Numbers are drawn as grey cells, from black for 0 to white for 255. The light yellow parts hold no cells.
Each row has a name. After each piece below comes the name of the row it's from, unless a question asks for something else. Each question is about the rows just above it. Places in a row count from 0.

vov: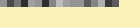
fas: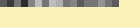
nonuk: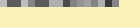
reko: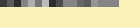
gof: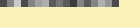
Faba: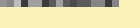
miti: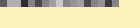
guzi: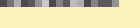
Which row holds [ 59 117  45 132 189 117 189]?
fas
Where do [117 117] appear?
fas
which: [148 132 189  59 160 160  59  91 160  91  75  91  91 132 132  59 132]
Faba
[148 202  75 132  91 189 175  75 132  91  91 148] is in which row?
guzi
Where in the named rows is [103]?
reko, 11

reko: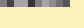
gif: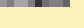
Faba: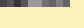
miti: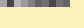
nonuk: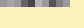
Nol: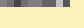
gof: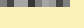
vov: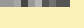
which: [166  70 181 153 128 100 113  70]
miti
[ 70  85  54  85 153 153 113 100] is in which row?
Faba
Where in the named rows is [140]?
reko, 7
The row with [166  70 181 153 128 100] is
miti
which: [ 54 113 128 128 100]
gif
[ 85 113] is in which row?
vov

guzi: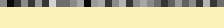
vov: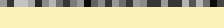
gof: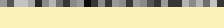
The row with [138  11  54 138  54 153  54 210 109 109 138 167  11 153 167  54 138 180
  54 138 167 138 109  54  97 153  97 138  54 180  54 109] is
guzi
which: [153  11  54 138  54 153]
gof
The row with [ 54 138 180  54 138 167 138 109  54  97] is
guzi
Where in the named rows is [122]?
vov, 10
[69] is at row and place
vov, 31

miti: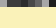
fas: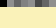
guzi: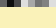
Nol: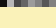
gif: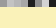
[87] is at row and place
Nol, 6
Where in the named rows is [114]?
guzi, 5

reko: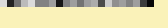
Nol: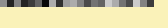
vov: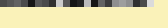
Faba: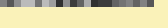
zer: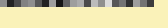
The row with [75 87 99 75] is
vov
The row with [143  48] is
vov

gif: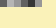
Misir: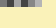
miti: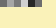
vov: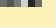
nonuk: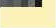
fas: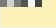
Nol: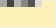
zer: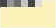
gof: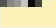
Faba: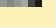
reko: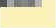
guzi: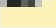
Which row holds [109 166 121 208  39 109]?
miti
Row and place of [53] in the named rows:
gif, 4
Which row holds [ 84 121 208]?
vov

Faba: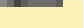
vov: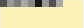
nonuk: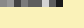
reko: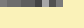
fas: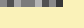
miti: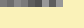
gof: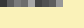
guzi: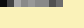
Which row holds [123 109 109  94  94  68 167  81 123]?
reko
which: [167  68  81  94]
gof
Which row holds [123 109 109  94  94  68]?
reko

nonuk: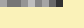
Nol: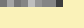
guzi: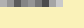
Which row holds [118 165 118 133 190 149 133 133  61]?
Nol
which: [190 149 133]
Nol
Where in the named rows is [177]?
guzi, 0
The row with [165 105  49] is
nonuk
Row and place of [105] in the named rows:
nonuk, 7
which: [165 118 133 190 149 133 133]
Nol

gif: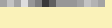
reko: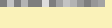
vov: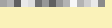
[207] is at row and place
vov, 12
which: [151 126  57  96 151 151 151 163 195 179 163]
gif
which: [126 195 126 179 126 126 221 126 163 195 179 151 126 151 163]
reko
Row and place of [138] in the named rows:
vov, 14

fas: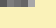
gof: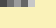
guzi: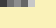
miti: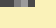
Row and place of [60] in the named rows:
guzi, 0
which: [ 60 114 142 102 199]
guzi
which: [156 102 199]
gof
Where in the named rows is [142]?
guzi, 2
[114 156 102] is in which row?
gof

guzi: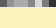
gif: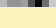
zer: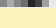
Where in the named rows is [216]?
guzi, 5
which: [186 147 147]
gif
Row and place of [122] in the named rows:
guzi, 6

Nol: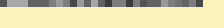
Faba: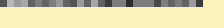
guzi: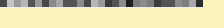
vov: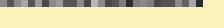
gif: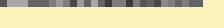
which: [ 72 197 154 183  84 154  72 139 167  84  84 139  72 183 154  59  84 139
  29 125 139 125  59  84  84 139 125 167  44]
guzi
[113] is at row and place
Nol, 25

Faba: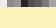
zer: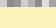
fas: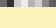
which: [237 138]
Faba
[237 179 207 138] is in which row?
fas
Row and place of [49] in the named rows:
fas, 1
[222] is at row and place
zer, 6
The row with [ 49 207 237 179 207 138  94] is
fas

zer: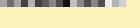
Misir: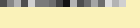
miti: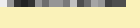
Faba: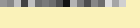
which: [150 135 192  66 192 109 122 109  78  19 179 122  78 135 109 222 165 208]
Faba
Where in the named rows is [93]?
zer, 6

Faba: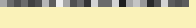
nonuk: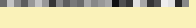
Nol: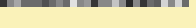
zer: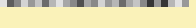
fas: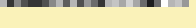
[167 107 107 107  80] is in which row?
Nol
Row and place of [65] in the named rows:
Faba, 4
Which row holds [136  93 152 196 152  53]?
nonuk
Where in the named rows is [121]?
nonuk, 10

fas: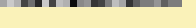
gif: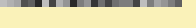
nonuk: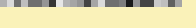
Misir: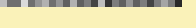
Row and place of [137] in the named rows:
fas, 11
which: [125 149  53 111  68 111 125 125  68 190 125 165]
gif
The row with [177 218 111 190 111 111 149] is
nonuk
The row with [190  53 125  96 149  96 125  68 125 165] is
Misir
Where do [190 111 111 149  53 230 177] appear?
nonuk
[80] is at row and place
gif, 3
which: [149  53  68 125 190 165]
fas

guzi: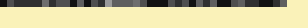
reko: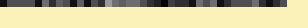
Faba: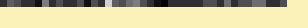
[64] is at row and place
reko, 24
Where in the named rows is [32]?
reko, 22
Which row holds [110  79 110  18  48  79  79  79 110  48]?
reko

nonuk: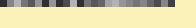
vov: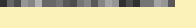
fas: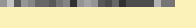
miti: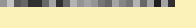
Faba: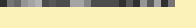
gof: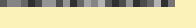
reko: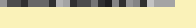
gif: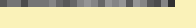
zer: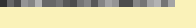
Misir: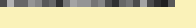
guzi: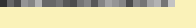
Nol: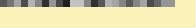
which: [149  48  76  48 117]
vov
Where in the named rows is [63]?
nonuk, 24
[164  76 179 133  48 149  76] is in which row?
Nol
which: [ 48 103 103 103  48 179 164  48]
reko
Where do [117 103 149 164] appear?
Faba

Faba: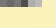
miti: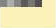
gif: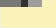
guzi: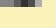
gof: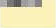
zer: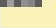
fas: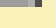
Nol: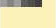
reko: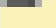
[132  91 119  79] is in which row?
miti
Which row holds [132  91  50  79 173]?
guzi
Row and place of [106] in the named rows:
Faba, 1
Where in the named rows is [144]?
zer, 3
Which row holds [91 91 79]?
reko
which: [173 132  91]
miti
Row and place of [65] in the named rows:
Nol, 5

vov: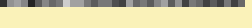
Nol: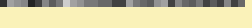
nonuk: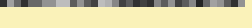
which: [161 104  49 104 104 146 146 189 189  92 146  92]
nonuk
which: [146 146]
nonuk
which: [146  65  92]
nonuk
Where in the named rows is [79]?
vov, 16
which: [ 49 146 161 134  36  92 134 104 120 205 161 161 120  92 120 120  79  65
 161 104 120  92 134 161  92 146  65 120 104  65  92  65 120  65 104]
vov

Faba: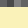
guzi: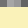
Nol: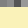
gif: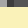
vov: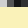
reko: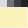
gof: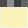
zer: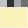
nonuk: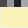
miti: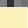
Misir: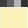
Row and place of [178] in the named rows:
Misir, 2
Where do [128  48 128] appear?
miti

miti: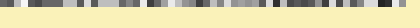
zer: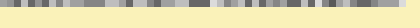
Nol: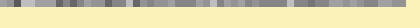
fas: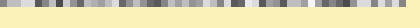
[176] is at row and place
fas, 13
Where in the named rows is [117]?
Nol, 44
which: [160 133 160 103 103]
zer
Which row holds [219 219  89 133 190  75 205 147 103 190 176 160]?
fas
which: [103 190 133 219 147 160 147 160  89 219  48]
miti
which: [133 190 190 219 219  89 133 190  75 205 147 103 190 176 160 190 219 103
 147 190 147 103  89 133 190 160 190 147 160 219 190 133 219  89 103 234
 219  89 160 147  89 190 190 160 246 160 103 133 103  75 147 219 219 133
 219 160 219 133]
fas
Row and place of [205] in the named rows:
fas, 9

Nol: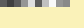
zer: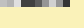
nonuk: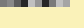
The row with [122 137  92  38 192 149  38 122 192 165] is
nonuk
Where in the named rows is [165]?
nonuk, 9
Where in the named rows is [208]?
zer, 7
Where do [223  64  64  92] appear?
zer
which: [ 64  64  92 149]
zer

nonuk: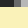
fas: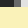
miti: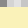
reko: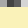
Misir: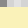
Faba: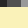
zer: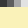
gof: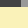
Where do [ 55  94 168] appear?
zer
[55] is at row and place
zer, 0
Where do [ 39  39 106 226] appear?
fas

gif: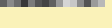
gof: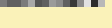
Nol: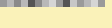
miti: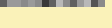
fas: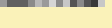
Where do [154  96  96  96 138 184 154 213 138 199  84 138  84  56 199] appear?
fas
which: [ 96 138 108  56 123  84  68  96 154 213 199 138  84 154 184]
gif
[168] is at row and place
gof, 4
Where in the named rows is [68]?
gif, 6
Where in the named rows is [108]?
gif, 2
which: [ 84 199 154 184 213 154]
Nol

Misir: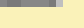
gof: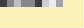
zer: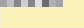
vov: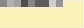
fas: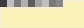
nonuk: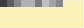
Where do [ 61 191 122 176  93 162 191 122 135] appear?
fas
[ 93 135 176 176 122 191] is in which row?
nonuk
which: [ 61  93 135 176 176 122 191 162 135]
nonuk
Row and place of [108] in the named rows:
zer, 6
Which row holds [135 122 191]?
Misir
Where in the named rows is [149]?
vov, 8
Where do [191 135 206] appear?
zer

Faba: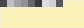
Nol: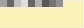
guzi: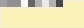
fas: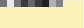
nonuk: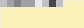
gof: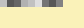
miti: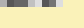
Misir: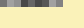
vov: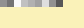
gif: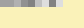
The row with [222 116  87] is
gof
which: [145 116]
vov
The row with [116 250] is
vov
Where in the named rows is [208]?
Faba, 7
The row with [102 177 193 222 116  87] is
gof

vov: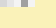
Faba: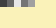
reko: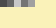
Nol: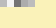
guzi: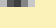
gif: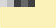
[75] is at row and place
reko, 0
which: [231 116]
Faba

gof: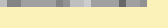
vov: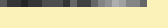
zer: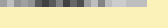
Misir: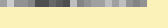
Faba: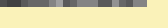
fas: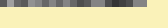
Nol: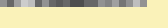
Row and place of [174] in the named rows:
vov, 16
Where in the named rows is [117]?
Nol, 17

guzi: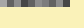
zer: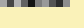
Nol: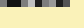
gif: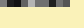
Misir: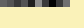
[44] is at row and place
zer, 8
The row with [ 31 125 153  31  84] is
Nol

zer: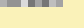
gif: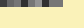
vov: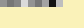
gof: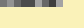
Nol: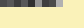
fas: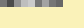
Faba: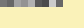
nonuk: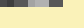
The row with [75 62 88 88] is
nonuk
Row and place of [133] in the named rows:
vov, 2
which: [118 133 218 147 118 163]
vov
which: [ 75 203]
Faba

